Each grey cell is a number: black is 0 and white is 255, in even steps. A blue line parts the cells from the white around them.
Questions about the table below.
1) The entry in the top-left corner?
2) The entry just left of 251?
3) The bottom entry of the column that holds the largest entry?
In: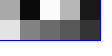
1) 169
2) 10
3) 107

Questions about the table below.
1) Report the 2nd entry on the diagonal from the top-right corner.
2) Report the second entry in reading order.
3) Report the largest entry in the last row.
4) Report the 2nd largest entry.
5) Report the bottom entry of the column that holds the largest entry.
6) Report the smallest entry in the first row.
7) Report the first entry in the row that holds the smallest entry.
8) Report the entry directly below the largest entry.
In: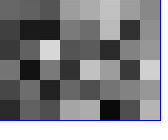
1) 49
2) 97
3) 180
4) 208
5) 78
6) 84
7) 42
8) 122

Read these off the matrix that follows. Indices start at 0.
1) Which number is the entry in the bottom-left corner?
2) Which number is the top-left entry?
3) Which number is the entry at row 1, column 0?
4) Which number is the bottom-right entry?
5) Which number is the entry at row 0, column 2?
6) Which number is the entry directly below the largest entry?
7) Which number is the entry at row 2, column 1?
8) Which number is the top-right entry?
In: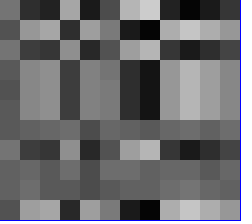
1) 82
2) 116
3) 82
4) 151
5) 34
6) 5
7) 61
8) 54

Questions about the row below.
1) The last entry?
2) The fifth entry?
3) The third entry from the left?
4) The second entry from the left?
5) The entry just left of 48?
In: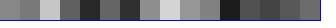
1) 108
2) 40
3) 198
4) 121
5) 101

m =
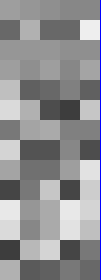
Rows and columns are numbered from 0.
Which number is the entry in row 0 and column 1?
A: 150
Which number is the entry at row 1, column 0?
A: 104
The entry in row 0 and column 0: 158
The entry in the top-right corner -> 135
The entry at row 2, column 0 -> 150
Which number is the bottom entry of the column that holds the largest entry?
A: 104
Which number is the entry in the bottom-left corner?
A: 177
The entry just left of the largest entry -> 104
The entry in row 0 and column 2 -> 143
